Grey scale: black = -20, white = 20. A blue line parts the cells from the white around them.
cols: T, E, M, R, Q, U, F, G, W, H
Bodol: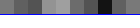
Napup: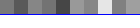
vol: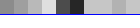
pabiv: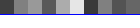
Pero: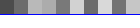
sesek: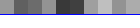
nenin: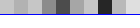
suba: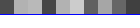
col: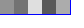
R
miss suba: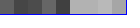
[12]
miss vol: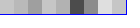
[-14]
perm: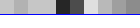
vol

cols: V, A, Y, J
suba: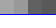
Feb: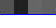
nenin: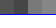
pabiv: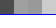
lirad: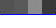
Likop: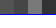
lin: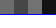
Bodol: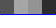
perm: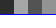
Bodol
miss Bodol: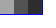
[3]
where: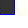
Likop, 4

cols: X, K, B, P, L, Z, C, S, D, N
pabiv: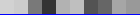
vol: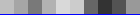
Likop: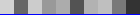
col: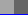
K
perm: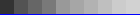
pabiv
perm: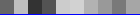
pabiv

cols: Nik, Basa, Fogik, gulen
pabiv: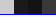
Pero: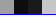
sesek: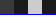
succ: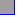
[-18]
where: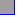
Pero, 1
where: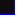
Pero, 2
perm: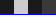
sesek
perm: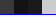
pabiv
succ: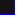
[-11]

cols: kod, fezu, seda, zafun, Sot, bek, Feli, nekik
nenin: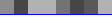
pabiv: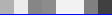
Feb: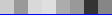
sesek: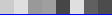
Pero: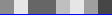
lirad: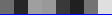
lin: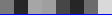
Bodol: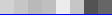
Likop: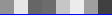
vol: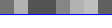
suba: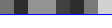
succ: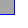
[5]
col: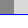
seda
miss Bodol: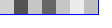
[9]
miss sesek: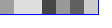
[-8]

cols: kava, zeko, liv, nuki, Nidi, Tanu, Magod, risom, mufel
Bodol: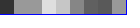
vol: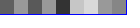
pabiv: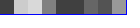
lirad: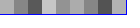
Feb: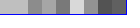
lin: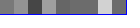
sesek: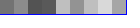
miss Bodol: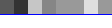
[-5]
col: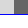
Magod
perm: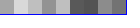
sesek
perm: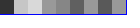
vol
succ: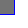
[2]

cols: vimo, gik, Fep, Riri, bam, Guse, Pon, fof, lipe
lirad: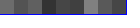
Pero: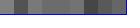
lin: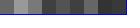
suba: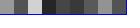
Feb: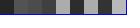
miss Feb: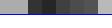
[-13]
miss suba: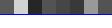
[3]
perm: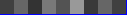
lin
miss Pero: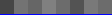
[-6]
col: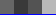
lipe
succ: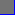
[-9]
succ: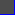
[-10]

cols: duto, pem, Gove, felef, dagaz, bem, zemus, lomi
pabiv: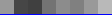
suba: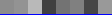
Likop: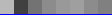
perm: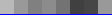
pabiv
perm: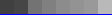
suba
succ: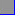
[9]

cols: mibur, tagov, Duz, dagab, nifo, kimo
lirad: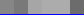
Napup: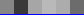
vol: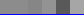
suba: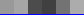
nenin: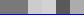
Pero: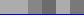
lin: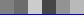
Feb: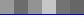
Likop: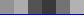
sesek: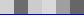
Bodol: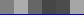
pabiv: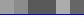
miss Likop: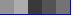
[8]
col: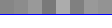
mibur
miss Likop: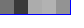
[-7]
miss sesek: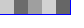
[14]
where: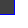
suba, 4
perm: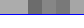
lirad

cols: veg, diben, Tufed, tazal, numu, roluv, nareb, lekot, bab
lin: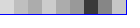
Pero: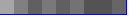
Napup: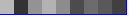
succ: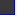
[1]
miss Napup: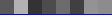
[9]
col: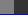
diben

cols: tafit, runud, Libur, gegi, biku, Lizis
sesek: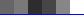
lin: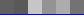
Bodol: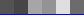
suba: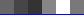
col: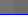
Lizis
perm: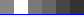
suba
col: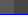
runud

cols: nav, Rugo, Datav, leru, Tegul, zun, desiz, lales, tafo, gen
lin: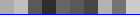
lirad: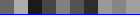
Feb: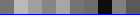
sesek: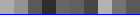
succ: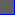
[-9]
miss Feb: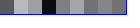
[-3]

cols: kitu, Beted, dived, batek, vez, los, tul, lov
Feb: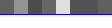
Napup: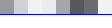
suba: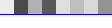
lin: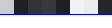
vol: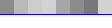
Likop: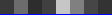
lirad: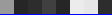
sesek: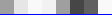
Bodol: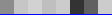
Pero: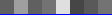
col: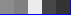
los
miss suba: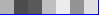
[14]
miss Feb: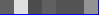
[-4]
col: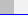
los

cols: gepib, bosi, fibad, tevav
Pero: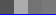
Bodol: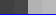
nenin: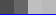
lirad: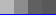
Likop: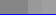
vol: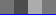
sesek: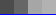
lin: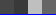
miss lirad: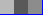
[-5]
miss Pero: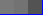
[7]
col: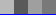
tevav
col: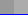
fibad
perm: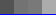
Pero

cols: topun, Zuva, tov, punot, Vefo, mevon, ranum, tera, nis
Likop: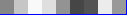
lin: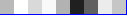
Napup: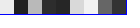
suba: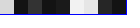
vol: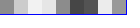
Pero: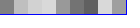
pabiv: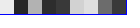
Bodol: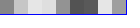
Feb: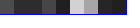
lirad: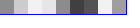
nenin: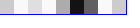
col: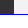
tov
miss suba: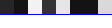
[-16]

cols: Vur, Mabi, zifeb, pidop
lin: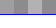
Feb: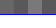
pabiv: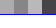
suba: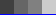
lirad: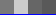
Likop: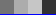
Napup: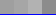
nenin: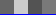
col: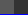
pidop
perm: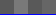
Feb
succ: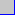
[-12]
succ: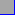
[8]
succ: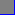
[12]
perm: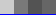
nenin

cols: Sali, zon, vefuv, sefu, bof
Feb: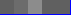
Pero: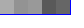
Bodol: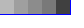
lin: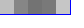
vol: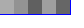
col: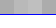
Sali
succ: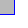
[5]
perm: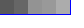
Pero
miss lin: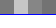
[10]
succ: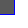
[-4]
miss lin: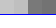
[1]
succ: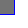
[-1]

